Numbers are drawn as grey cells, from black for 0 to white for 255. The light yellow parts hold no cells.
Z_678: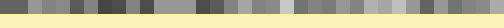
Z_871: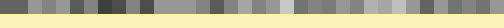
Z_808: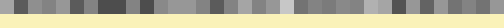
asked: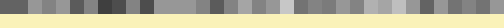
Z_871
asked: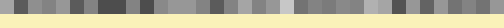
Z_808
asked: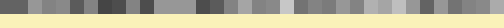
Z_678
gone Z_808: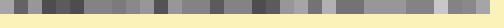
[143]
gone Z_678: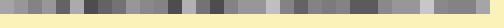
[69]

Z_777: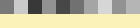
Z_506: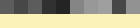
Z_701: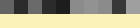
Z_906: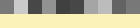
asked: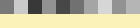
Z_777
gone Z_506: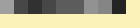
[152]
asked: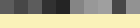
Z_506
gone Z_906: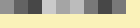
[64]
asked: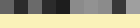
Z_701

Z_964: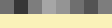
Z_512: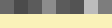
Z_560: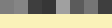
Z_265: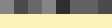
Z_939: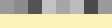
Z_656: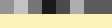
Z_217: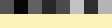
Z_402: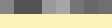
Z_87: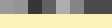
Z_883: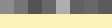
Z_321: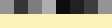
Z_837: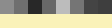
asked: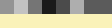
Z_656
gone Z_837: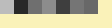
[68]

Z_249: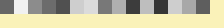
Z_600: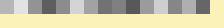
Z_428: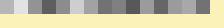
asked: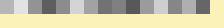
Z_600
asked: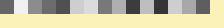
Z_249
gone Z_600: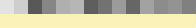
[212]
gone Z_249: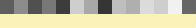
[108]

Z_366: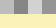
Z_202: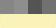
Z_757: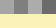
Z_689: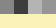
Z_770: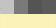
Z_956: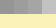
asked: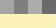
Z_757
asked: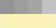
Z_956
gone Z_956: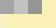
[157]
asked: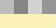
Z_366
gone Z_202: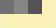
[142]
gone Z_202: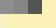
[113]

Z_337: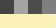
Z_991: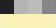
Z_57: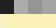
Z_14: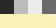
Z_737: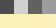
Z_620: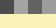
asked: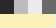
Z_14
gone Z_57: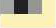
[172]
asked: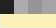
Z_57
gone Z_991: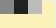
[180]
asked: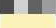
Z_737

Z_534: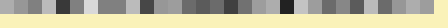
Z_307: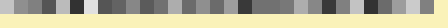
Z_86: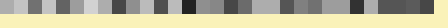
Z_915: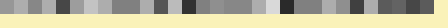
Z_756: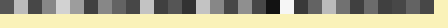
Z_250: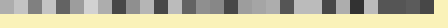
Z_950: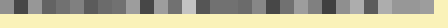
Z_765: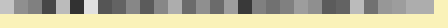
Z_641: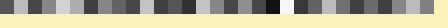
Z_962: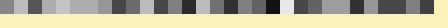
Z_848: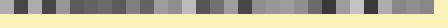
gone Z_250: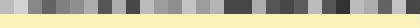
[165]
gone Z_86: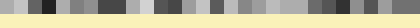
[79]
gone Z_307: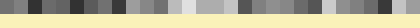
[120]
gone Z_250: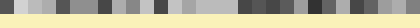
[181]
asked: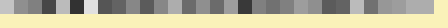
Z_765

